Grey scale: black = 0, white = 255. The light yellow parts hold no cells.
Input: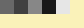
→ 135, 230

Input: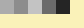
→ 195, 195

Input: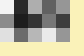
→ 52, 243

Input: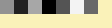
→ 0, 243

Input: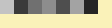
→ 141, 195

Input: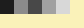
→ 72, 216

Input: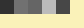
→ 101, 187
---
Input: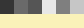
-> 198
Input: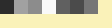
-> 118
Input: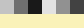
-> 66
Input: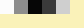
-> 207
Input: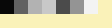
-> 243
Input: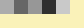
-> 201
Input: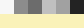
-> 35
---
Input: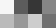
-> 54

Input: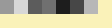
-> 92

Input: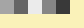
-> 235

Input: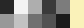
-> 174

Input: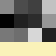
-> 64

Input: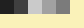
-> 202

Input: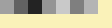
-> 35
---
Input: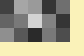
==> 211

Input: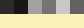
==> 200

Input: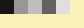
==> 223

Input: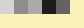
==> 212

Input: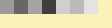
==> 227

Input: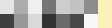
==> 248
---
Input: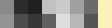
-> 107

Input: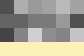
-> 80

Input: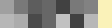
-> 130

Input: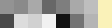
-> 190

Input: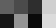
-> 207

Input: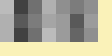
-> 155

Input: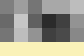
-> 147
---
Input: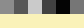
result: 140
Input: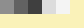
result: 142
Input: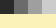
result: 42
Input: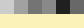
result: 204
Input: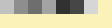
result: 193
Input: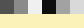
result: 81
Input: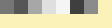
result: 118
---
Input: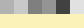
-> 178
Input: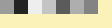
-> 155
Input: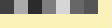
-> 64
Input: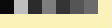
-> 10
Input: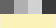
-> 100
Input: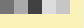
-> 116
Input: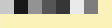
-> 200
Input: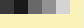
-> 56
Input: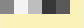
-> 134
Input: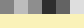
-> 131
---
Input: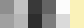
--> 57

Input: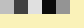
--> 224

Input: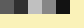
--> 192

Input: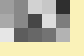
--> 210

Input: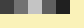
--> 196

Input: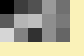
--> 81

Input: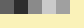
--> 138

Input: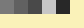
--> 73

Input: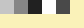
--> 33

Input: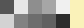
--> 142
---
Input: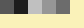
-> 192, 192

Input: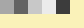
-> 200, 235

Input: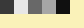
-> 104, 231

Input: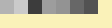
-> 157, 202

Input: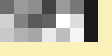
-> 98, 255

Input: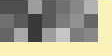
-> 90, 197
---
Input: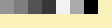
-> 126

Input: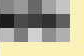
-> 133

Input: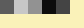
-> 92

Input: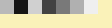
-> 176

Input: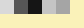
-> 165

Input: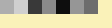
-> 138

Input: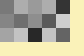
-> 142

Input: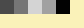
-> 118

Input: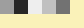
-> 158
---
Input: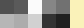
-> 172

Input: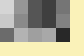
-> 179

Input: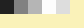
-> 129

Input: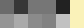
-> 170

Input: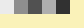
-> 142

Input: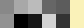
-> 0

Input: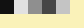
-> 225

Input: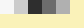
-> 204

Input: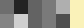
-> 207
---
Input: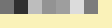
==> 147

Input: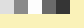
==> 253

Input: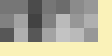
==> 129

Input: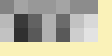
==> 176

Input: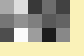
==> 127

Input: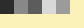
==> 92

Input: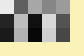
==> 17

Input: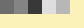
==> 56
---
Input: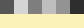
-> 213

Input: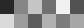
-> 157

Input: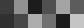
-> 71

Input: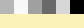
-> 248

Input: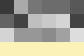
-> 151

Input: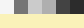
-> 117

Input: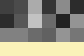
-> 129

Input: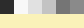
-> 248
